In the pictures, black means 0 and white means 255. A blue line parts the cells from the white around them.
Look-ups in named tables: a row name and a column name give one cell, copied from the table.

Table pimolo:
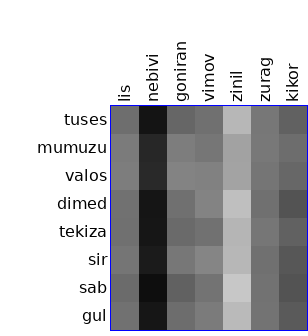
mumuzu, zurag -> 120
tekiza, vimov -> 113
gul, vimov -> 123
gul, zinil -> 186
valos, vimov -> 129
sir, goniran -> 119
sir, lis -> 117
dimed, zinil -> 191
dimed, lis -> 113
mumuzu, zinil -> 162
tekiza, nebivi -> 22
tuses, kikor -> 97
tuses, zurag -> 119
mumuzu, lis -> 123
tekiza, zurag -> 118
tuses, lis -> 110

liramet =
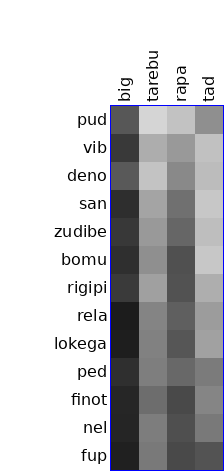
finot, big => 38
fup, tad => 83
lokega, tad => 161
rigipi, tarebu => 160
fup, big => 32
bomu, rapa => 80
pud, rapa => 194
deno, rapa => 137
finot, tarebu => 109
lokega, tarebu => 129
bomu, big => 47
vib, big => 57
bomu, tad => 199
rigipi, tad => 174
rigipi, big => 58
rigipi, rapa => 82
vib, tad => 193

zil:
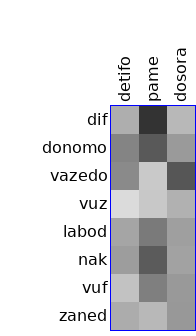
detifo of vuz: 219
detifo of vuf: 194
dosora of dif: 184
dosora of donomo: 154
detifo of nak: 157
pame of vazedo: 201
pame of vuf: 127
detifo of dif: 174
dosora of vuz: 177
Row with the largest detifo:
vuz

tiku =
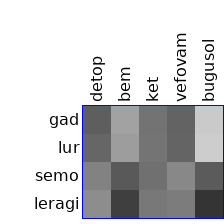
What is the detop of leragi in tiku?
141
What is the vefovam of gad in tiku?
99
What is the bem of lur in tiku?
157
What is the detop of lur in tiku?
102
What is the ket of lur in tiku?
116
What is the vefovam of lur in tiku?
100
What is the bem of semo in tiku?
89
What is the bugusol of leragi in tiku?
52
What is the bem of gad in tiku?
162
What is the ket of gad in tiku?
115
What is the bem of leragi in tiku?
63
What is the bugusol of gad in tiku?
202
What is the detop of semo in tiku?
130
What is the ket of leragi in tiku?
120
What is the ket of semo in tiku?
112
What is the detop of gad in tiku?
94
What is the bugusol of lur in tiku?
205
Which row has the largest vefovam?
semo

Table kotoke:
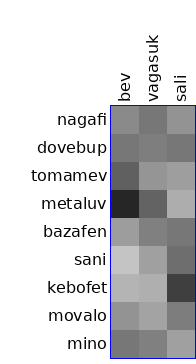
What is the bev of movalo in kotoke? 147
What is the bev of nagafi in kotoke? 138
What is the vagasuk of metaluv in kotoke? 99
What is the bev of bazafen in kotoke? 157
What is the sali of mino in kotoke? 160
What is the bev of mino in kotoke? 119
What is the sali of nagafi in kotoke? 147
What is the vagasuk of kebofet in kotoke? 175
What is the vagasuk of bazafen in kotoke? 128
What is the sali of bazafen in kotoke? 119
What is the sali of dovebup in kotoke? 119

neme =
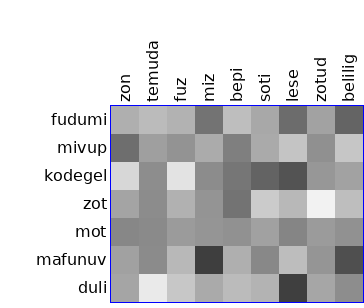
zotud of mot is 155
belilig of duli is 141
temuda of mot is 138
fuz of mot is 155
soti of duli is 179
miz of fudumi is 115
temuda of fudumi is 187
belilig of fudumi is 100
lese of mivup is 196
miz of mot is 149
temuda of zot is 140
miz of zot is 148
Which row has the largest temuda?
duli

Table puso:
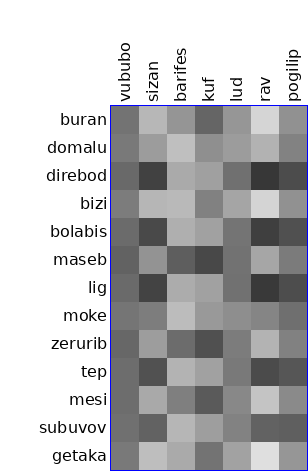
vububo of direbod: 105
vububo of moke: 117
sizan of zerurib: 157
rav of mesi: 196
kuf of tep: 161
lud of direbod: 112
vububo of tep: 109
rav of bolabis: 63
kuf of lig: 161

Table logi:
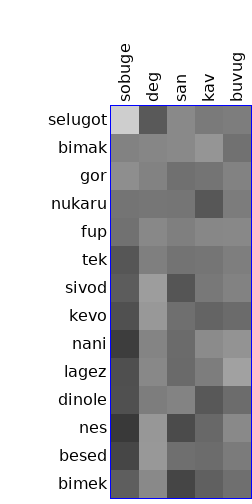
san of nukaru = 117
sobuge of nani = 61
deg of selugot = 89
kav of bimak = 149
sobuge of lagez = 79
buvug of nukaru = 124
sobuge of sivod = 92
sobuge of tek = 86
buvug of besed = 123

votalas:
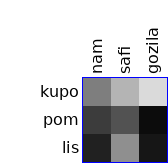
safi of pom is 82
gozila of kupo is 218
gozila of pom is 12
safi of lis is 143
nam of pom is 60
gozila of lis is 22
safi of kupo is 180
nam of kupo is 126
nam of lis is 33

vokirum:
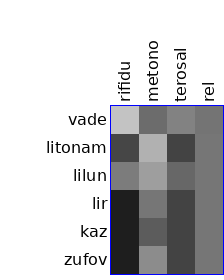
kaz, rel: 118
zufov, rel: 118
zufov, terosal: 67
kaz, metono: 92
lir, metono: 118
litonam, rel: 118
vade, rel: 116
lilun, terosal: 103
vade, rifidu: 195
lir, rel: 118
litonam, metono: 177
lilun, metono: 158
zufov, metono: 140
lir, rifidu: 30
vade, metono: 108
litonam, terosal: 67
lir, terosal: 67
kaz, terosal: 67
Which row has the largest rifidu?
vade

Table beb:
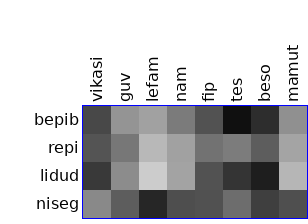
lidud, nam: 163
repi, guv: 119
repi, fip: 114
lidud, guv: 140
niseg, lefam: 38
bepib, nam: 123
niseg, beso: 63
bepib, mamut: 144
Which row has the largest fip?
repi

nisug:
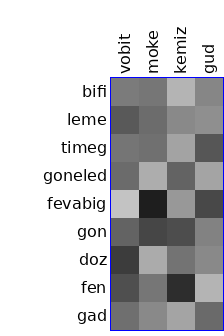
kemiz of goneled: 99
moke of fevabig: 30
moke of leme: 108
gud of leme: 143
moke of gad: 137
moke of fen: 118
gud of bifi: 134
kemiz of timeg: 163
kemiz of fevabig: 152

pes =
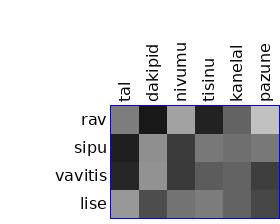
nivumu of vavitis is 58
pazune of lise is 71
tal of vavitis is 38
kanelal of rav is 99
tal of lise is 152
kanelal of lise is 99
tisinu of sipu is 120
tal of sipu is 31
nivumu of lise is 115
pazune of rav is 193
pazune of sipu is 120
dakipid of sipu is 143
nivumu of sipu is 59
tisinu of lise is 124
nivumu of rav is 162
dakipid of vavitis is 146
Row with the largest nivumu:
rav

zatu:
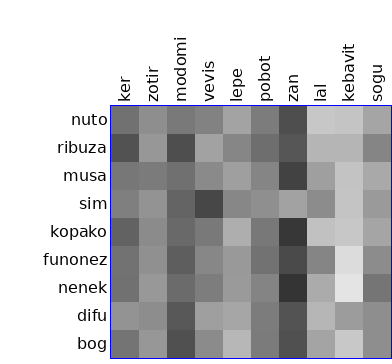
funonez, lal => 133
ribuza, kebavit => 181
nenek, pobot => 132
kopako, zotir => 139
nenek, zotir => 152
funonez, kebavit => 220
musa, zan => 66
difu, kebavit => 156
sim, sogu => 154
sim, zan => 162
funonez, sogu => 140
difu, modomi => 88
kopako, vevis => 121
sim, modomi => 100
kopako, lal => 193
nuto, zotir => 142
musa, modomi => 112
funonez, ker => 114
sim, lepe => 135

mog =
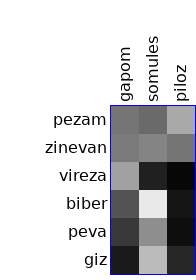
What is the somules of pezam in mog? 106
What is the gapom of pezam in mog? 117
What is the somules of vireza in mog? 32
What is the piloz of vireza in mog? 7
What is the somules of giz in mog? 187
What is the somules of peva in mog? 142
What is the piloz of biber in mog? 21
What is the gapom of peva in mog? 56
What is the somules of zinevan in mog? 132
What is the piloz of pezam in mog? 169
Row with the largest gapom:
vireza

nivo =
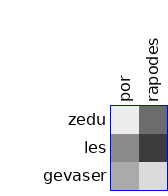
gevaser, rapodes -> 219
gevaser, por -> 170
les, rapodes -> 60
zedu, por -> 237
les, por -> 139
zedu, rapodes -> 108

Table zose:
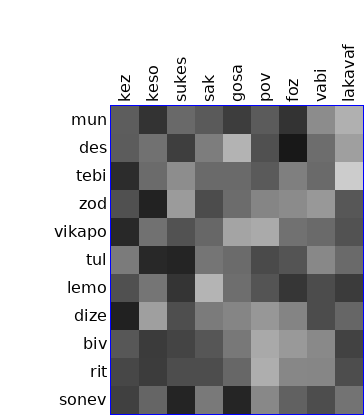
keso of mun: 51
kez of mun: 93
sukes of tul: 36
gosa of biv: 120
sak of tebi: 106
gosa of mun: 61
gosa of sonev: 37
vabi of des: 109
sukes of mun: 105
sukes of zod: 155
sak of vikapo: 103
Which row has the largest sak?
lemo

